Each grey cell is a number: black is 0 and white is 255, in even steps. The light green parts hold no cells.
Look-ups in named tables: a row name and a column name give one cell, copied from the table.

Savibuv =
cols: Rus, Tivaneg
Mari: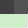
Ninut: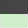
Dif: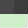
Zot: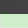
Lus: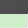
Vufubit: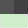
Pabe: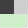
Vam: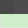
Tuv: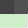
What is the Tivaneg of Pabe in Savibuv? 206
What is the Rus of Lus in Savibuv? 78
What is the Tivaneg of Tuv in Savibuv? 81
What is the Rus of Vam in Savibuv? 72
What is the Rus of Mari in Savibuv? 64
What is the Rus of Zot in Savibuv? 65
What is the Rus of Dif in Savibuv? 72
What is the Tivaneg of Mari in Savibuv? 83
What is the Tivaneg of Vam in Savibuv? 77
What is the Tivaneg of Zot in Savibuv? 67
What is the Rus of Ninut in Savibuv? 68
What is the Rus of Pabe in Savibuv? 63
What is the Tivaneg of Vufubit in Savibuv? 66
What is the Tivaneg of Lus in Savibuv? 76
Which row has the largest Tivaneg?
Pabe

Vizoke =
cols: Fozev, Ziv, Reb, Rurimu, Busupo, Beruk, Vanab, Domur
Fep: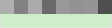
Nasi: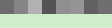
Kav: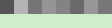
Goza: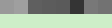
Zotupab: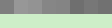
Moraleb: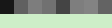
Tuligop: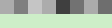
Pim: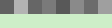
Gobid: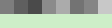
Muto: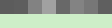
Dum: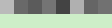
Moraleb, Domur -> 99
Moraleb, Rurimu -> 113
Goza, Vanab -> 120
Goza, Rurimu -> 92
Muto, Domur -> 95
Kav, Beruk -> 106

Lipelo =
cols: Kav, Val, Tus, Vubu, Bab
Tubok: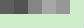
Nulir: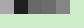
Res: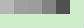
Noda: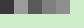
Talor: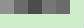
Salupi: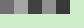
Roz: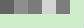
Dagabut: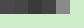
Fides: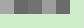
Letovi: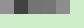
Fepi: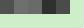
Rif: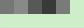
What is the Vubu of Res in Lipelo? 131
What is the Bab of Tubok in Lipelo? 151
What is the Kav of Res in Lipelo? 183
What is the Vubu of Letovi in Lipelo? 118
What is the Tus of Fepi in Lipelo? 106
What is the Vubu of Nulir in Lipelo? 109
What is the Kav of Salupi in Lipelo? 112
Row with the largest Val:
Salupi

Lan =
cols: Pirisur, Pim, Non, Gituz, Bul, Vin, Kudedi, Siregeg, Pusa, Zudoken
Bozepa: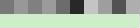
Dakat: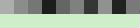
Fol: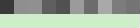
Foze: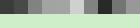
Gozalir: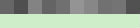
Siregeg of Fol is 169
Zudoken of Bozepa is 174
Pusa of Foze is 116
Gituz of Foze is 163
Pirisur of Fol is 57
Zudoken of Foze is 152
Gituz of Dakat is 29
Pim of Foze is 73
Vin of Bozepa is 40
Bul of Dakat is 101
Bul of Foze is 164

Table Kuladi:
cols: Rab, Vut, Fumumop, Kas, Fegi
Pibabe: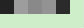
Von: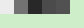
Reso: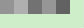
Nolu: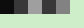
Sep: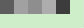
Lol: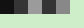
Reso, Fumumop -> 114
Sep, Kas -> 173
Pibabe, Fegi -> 43
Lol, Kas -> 52
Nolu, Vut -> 56
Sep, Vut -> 161
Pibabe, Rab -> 35
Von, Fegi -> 81
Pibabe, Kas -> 147
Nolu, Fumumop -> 159
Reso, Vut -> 175
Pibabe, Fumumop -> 137
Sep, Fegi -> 60

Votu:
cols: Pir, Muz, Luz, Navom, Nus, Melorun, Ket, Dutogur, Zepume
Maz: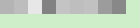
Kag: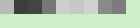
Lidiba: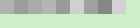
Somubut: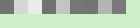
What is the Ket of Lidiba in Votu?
160
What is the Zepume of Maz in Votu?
136
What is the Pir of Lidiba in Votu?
178
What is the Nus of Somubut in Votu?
196
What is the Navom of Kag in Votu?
119
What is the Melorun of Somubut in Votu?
118
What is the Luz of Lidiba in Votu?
170
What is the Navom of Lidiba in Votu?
181
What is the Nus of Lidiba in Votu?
154
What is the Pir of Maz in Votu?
180
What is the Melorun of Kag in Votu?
199
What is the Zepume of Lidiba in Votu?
210
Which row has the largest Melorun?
Lidiba

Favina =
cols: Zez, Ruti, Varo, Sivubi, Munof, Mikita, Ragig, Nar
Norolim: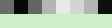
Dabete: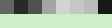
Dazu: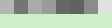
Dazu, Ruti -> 117
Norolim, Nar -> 15
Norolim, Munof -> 233
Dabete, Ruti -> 41
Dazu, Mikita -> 98
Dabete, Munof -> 211
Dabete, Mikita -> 198
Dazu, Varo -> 170
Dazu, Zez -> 181
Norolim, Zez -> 107
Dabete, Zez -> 100

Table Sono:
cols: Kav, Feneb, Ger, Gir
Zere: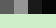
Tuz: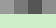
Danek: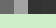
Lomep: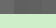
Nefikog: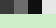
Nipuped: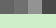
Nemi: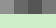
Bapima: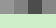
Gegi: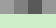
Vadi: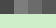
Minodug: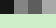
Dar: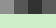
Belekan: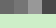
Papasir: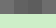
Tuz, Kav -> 155
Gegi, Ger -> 89
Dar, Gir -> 91
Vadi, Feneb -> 125
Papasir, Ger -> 93
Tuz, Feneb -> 121
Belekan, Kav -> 104
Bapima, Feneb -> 129
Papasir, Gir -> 109
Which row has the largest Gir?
Nefikog

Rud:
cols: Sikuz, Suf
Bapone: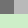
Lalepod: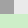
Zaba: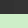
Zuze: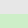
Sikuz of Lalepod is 162
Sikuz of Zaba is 50
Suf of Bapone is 185
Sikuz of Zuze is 231
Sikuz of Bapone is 113
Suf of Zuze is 231
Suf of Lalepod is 234
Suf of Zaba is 52
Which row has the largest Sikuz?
Zuze

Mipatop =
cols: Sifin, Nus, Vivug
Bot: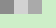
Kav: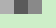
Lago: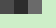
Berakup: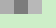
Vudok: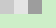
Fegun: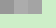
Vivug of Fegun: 164
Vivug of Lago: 106
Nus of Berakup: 124
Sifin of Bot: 139
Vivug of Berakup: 184
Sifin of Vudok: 202
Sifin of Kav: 176
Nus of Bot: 210
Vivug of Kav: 137
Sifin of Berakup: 174
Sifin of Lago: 75
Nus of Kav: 90
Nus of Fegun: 172
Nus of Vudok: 228
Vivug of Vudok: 157
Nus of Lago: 44
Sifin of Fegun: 151
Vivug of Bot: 170
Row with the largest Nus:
Vudok

